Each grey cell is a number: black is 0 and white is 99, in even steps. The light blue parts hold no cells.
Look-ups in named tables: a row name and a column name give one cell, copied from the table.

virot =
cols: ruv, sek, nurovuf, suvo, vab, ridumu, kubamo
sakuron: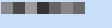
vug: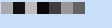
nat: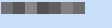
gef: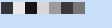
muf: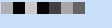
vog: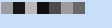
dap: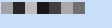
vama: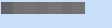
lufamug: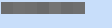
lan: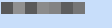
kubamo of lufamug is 43
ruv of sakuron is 53
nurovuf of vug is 73
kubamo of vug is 38
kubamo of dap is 43
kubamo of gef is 46
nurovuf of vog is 72
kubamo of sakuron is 41
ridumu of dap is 66
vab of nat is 37
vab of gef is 60
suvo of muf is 3
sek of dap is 15
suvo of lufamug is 41
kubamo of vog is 40
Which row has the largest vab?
gef

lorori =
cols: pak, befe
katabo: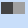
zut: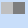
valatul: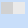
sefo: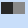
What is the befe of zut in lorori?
49
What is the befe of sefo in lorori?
53
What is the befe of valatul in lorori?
91
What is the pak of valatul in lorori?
81
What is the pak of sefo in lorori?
15
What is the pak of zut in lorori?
74
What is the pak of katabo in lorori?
26
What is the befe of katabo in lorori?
62

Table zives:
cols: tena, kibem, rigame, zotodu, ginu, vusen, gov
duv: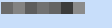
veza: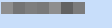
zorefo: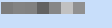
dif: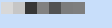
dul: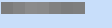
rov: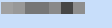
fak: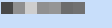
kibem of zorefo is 51
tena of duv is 41
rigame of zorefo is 50
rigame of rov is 46
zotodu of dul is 53
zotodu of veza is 47
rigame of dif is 21
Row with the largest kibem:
dif

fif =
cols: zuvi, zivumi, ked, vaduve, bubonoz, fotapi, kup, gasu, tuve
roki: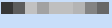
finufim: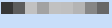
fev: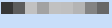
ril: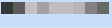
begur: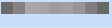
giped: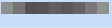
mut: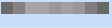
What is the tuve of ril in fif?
40
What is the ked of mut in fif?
64
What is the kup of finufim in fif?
70
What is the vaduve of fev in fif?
63
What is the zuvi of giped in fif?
55
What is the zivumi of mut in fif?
51
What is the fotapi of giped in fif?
34
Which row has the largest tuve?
giped

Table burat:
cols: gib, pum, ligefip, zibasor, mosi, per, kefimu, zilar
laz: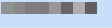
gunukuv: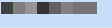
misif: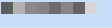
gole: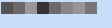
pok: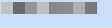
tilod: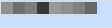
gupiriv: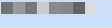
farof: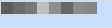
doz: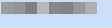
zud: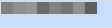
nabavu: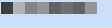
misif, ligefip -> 53
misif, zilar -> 83
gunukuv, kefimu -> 45
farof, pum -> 42
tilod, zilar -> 40
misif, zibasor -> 51
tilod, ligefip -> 49
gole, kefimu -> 58
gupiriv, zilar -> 85
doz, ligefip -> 50

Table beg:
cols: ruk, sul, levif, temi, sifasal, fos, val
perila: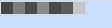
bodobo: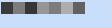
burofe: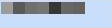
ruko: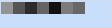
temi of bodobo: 58
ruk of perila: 27
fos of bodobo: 67
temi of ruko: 39
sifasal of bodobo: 48
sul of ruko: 33
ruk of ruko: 57
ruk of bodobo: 23
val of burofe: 38
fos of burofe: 40
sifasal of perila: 28
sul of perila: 49
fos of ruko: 48
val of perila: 77
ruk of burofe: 60
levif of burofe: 43

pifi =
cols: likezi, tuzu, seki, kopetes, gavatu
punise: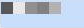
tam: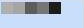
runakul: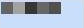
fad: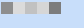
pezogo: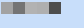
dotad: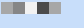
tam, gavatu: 11
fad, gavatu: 48
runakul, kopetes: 40
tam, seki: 36
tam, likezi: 68
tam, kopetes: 46
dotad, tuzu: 52
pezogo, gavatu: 30
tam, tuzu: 64
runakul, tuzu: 63
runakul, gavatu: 31
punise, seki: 56

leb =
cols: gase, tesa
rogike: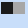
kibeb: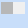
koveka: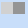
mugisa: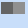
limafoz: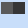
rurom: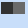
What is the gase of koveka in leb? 81
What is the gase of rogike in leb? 10
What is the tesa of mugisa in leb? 56
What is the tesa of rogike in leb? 65
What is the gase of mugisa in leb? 39
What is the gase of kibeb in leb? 71
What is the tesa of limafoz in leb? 21
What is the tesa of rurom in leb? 41

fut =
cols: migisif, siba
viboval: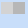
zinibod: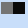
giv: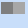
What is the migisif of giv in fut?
49
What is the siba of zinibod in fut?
4
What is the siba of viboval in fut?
71
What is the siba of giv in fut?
65
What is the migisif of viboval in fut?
82
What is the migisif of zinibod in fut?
45
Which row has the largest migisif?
viboval

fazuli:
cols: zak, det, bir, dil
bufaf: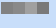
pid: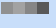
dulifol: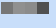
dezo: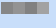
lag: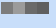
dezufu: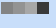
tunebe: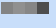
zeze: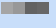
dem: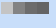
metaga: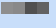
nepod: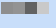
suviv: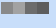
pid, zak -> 56
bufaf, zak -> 50
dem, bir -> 42
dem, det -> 51
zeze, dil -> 40
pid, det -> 63
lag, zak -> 48
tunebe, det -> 56
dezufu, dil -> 22
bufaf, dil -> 47
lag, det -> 60
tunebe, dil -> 30
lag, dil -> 37
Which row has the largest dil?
nepod

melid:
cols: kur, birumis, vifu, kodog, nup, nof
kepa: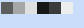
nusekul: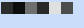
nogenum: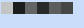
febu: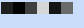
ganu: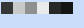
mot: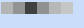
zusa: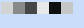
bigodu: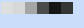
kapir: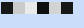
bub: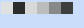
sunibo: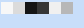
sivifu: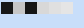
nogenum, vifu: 39
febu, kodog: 83
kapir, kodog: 6
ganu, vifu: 56
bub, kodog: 73
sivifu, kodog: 84
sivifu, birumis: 77
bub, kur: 87
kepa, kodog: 9
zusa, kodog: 90
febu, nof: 41
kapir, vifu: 91
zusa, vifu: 27
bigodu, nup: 8
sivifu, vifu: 8
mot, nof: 77
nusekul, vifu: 43
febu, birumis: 1
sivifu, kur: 9
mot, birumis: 57
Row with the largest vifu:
kapir

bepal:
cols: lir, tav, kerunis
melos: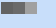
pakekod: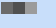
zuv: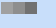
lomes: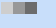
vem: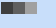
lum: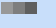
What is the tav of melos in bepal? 41
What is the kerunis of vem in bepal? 62
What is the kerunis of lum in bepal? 37
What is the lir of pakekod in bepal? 41
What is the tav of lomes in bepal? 59
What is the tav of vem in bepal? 37
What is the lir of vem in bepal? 24

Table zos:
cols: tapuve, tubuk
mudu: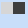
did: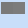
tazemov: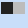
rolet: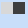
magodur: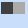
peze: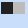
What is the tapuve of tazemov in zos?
13
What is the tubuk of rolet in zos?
24
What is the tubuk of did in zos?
48
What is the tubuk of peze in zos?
73
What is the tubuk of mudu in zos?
24
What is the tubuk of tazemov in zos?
73
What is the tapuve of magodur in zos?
25
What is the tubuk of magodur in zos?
66
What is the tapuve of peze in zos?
13
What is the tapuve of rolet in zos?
84
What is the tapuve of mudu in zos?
83
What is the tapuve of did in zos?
47

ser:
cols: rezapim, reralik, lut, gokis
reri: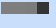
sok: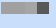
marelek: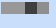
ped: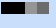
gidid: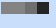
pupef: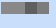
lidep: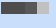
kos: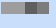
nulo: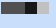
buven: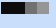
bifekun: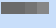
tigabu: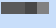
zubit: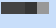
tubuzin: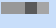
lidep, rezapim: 30
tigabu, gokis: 50
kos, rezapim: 61
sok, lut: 64
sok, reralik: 62
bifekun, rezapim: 41
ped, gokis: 42
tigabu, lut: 28
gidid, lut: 43
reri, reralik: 49
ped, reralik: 0
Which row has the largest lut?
sok

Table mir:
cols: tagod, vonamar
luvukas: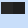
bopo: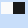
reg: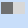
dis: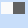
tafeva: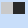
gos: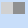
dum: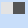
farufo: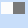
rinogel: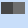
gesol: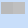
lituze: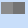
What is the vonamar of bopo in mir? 10
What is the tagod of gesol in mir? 72
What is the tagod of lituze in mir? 54
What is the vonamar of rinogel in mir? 43
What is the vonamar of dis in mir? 38
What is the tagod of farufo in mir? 98
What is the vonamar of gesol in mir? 74
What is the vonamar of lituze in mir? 45
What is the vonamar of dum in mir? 33
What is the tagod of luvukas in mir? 15
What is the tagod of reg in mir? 43
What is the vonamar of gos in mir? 56
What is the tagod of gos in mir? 81
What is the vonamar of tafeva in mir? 16
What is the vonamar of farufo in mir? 47
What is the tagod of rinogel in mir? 27
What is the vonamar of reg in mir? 84
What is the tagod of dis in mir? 97
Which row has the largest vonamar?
reg

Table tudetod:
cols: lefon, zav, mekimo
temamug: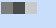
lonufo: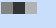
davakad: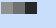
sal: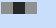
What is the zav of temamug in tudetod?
29
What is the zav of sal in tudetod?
15
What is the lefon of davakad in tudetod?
56
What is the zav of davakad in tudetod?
44
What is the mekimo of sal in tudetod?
56
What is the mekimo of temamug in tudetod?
78
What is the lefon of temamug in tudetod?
48
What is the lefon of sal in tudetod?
55
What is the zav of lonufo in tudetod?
20
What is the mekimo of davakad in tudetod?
15

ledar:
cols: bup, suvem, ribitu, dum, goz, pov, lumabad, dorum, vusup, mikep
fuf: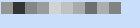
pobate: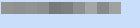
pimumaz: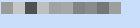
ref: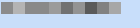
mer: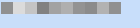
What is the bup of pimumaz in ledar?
60
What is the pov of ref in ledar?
44
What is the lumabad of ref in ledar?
57
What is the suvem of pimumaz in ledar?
77
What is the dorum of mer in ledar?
54
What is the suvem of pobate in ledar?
56
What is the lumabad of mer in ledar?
57

